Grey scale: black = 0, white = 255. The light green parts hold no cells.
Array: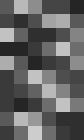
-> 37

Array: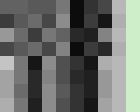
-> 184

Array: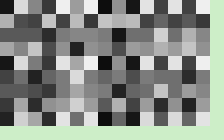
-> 239

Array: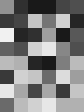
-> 79

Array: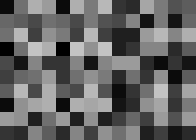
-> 93

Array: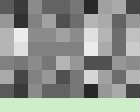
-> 70

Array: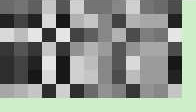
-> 76

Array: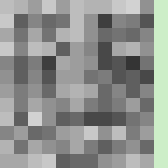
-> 145

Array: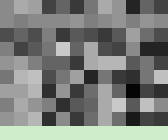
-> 67
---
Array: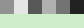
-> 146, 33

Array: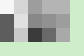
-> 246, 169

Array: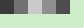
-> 58, 78

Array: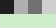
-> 31, 207

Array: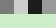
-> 123, 153

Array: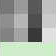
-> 119, 224

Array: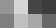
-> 149, 103

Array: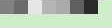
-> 129, 43

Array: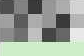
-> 80, 232

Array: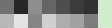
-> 113, 124
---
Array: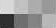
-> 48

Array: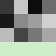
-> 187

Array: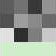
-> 224

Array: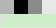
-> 181

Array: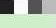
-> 33

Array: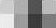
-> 234

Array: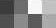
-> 79

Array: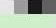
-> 229

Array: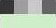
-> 55
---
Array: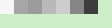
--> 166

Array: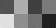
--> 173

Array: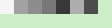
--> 162

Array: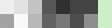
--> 226

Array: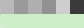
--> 154

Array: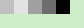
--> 226

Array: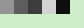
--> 93

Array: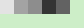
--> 163

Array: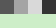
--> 164

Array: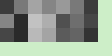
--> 121
